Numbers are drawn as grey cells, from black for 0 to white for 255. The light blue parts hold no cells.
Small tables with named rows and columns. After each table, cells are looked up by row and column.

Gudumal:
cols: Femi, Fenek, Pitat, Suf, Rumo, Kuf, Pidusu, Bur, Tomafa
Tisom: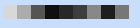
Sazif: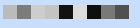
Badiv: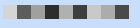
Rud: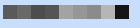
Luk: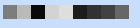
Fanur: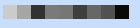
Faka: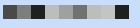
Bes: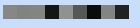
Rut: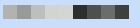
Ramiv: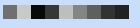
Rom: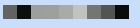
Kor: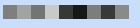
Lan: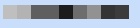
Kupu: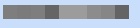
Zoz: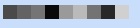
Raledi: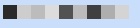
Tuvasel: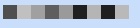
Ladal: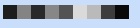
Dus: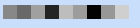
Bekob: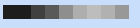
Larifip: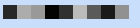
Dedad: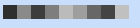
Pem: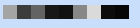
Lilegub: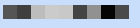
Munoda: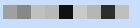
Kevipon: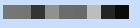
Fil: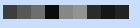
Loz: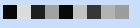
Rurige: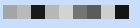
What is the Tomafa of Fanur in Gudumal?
10
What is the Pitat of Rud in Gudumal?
77
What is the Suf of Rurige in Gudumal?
183
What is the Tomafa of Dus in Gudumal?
207
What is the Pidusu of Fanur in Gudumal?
103
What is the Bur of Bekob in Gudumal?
177
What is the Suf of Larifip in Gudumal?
3
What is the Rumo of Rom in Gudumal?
170
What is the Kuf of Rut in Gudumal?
46
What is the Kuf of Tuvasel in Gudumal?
32
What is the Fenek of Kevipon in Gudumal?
117
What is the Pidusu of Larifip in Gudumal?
90
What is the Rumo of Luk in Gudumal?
222
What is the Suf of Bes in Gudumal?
21
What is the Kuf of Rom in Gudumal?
194
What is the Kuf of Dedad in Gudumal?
158
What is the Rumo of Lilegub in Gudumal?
200
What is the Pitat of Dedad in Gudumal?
61

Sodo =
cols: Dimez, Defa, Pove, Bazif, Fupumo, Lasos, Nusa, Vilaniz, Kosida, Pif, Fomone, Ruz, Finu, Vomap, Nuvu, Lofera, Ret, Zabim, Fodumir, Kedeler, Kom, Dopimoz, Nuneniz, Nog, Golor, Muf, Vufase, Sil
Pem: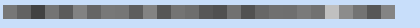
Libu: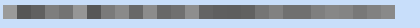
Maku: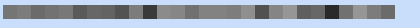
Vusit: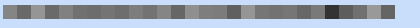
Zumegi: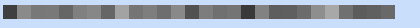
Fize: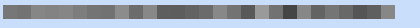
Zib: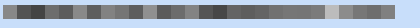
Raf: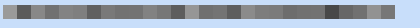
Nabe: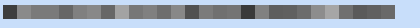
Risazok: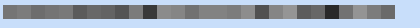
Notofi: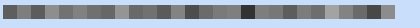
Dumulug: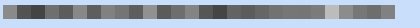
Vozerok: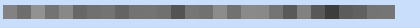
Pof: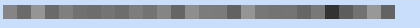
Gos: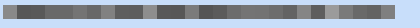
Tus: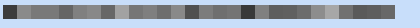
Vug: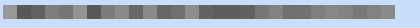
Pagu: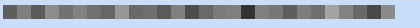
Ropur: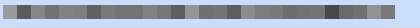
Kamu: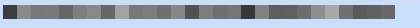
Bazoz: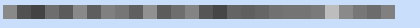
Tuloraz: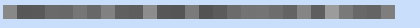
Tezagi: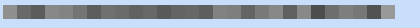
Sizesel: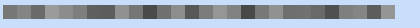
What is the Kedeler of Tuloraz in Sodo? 109
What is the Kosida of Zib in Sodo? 117
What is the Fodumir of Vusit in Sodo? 118
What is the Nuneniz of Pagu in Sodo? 110
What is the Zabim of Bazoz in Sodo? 95
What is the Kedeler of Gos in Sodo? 109
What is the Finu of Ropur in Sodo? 94
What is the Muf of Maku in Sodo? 150
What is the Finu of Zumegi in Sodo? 137
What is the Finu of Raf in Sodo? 93
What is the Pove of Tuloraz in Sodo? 89
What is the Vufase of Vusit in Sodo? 153
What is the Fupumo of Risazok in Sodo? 121
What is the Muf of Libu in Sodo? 120
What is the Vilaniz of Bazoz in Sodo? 128
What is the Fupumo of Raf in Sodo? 131
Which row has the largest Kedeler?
Sizesel

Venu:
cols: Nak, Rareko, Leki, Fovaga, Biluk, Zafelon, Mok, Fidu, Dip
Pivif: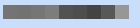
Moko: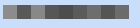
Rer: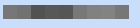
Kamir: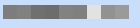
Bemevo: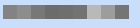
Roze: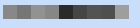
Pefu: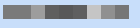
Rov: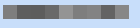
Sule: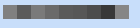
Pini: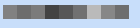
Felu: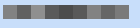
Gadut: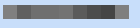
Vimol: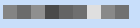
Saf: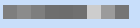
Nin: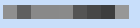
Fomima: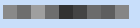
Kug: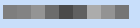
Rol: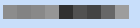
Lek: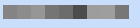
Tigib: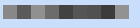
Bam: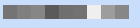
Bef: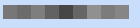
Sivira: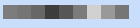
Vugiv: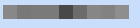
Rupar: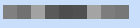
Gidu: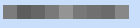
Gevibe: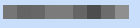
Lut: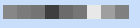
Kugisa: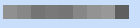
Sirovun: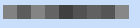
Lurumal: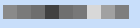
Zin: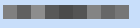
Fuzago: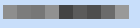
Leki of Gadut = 111
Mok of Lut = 232
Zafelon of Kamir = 128
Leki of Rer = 82
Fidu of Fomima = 94
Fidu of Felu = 102
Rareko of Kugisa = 135
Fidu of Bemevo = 157
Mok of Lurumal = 216
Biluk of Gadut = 115
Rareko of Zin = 96
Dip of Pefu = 118
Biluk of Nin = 138
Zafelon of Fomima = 68
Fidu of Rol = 103

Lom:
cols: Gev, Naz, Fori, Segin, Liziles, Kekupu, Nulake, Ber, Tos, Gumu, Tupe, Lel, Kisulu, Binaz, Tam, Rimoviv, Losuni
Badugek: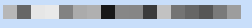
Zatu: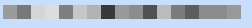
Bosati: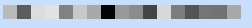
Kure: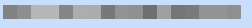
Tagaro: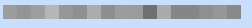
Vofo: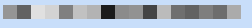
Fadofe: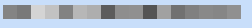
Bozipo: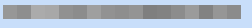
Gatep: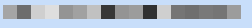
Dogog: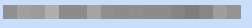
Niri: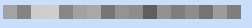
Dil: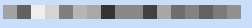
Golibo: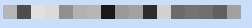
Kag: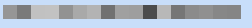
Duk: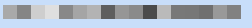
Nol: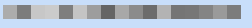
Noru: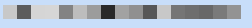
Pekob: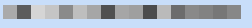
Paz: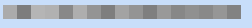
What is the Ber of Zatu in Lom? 57
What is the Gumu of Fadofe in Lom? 144
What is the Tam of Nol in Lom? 132
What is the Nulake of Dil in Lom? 169
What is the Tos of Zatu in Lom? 153
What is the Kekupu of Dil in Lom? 181
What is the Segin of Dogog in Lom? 174
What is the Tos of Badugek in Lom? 135
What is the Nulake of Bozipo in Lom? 159
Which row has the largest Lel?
Bosati

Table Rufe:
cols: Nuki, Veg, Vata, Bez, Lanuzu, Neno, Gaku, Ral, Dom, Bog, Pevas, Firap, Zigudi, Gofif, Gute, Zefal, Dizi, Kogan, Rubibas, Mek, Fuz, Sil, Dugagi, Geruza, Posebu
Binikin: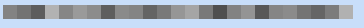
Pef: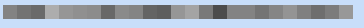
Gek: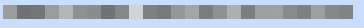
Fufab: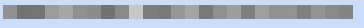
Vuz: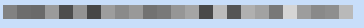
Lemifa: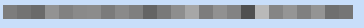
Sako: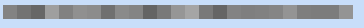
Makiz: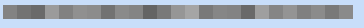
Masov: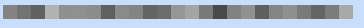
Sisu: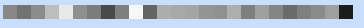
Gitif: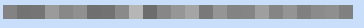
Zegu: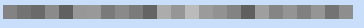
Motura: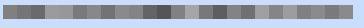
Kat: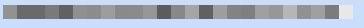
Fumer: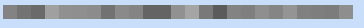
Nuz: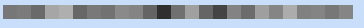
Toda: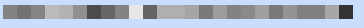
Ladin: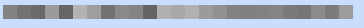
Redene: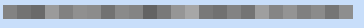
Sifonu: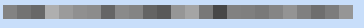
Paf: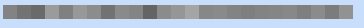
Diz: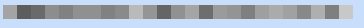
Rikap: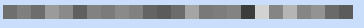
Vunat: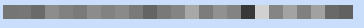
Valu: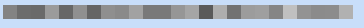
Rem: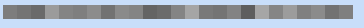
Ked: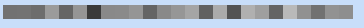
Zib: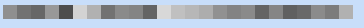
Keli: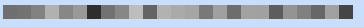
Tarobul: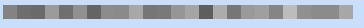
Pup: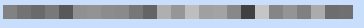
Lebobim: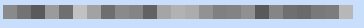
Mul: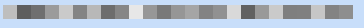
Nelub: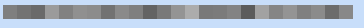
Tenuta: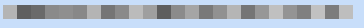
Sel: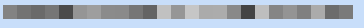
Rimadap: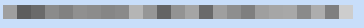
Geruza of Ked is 146
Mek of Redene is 133
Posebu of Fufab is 132
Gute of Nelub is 121
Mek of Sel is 133
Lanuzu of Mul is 202
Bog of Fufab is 200
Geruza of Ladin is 124
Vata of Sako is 103

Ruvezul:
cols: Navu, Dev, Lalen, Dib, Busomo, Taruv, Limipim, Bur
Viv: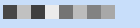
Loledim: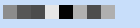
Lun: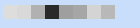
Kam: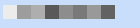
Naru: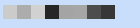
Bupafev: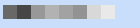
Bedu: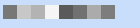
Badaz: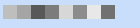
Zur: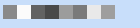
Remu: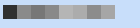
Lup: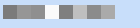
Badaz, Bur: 113
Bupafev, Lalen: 152
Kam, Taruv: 121
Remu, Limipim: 140
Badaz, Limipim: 232
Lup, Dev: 150
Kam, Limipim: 153
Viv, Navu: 71
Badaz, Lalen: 88
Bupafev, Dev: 70
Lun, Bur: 184
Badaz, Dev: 165

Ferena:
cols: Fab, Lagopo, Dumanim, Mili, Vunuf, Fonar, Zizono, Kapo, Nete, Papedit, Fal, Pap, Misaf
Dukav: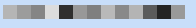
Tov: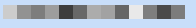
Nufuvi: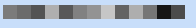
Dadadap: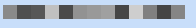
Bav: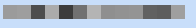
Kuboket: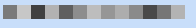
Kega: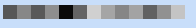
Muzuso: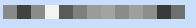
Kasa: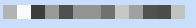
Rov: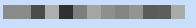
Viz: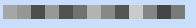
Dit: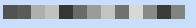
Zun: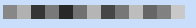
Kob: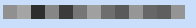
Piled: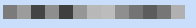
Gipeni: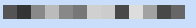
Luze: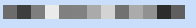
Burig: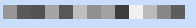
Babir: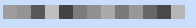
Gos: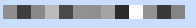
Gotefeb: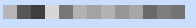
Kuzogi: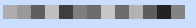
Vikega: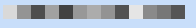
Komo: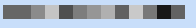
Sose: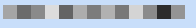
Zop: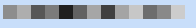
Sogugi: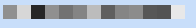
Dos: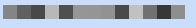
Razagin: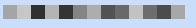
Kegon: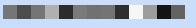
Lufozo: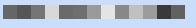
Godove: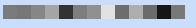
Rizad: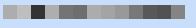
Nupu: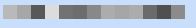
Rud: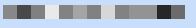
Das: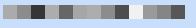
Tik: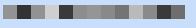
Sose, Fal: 139
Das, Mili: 173
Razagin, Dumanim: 48
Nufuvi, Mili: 175
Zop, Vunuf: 31
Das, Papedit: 241
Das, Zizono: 173
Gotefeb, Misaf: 114
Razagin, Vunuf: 52
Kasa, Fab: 179
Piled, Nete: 143
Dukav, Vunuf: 47
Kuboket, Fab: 122
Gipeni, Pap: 72
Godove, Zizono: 144
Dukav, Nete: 137
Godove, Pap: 22
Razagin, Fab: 165
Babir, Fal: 103
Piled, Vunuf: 63
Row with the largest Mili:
Muzuso

